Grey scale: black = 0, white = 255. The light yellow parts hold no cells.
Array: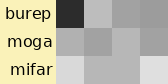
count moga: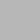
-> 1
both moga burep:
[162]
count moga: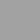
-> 2
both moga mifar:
[183]
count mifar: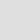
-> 1
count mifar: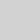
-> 0
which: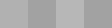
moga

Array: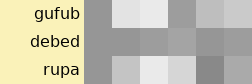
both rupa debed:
[150]
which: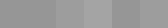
debed
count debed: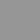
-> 3

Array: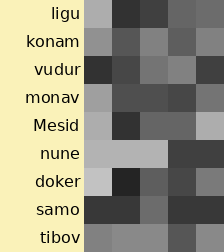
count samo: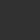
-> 0
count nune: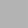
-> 3
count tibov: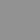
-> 0
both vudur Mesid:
[50]

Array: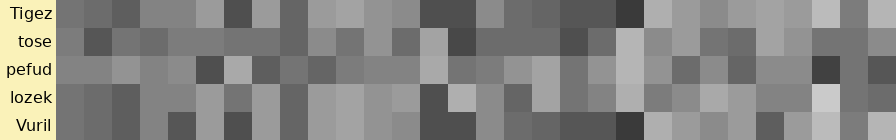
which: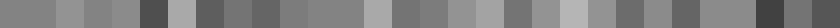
pefud
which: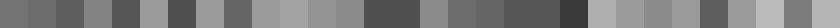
Vuril
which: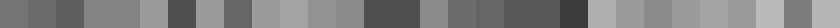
Tigez
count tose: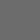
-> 7
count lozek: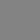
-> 5

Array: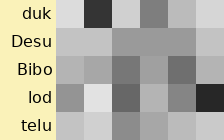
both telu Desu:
[195]
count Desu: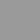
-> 3
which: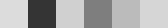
duk
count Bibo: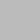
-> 0

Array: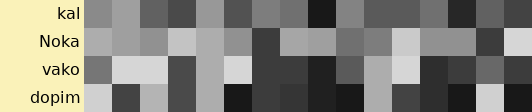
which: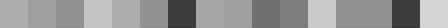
Noka
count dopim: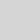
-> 0
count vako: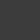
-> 4
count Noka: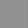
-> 4

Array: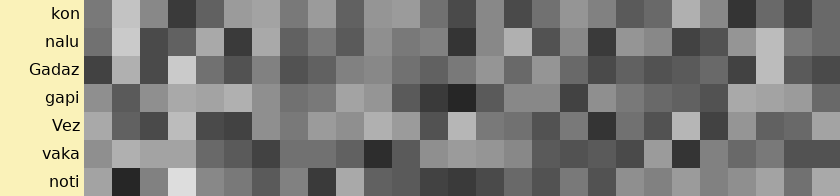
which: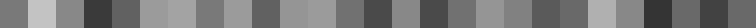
kon
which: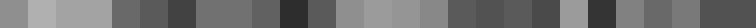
vaka
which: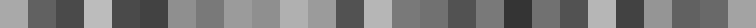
Vez

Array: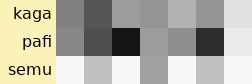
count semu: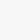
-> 4
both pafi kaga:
[156]
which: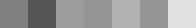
kaga
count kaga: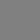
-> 1

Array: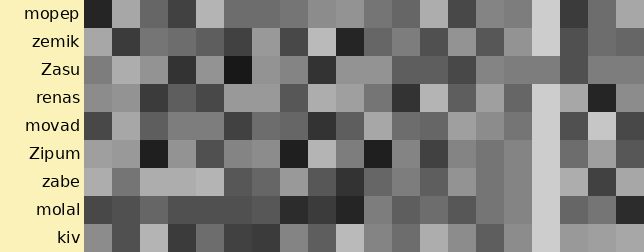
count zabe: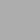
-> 4
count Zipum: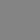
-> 4
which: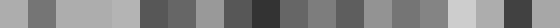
zabe
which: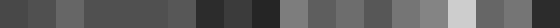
molal
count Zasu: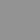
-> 5
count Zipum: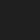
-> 3
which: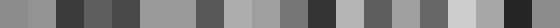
renas

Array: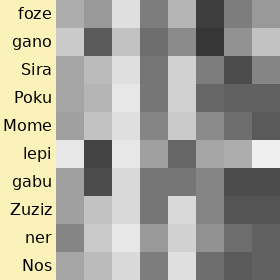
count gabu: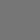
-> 2
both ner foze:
[153]
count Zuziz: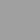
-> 1
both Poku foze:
[181]

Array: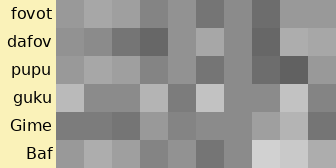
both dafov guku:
[139]
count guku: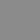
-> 4
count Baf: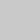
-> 1

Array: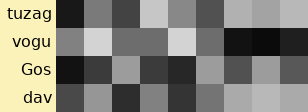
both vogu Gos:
[18]
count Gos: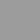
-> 3
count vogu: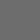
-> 3

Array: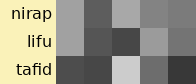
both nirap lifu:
[161]
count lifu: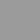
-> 1
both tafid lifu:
[71]

